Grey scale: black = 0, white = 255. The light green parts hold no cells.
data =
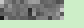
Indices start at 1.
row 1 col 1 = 197
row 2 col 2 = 107
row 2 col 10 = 112
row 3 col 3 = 130
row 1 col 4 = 95
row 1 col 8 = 153
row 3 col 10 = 100
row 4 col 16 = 90
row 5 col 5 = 107
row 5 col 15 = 123
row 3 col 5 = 105
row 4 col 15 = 153
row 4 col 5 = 96
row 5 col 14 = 128
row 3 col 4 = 116
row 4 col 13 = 132
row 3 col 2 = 125
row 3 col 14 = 117
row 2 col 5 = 106
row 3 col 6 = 113
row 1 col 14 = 102
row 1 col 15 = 79

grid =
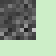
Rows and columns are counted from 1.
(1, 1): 63
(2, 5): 73
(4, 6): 77
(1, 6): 70
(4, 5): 57
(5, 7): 52
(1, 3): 65
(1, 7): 117
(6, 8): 98
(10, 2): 125
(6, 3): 65
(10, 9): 59
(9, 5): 84
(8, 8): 68
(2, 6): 98
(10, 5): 46
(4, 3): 66
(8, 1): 104
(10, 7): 99
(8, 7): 29
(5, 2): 80
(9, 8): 97
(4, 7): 94
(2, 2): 79
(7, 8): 58
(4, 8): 75
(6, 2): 56
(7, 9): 67

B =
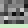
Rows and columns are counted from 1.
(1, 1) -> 144
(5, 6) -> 157
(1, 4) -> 138
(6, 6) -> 53
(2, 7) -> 25
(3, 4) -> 170
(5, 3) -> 155
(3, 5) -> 93
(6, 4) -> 103
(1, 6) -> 119
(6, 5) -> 63
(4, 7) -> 173

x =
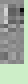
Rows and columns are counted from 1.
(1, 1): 141
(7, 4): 167
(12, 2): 127
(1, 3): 142
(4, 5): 115
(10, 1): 140
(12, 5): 136
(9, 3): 145
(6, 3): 100
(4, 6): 70
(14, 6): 150
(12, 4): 153
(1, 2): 142
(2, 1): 159
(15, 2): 108
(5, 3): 122
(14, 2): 108
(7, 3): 153
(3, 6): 13
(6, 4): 98
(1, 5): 140
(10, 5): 139
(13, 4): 138
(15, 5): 128
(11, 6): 132
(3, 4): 93
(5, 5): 140
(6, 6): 78
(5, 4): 116

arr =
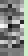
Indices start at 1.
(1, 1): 95
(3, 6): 218
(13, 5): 124
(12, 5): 53
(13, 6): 124
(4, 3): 118
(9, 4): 204
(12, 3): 168
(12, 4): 39
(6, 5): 216
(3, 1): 74
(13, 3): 124
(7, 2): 223
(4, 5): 91
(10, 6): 212
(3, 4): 73
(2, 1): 167
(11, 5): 130
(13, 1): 125
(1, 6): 155
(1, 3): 136
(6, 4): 209
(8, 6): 170
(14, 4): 122

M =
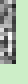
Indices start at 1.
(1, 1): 96
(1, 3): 216
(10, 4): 130
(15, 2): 115
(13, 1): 155
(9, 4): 125
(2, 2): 126
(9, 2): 162
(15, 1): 128
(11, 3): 195
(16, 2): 134
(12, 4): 102
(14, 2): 61
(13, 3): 239
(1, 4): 125
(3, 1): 156

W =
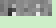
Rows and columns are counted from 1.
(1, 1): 125
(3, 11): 113
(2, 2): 136
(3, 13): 130
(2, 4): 176
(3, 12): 147
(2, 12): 139
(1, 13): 165
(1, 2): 138
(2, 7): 153
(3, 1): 113
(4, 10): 234
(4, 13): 109
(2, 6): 137
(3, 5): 144
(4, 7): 150
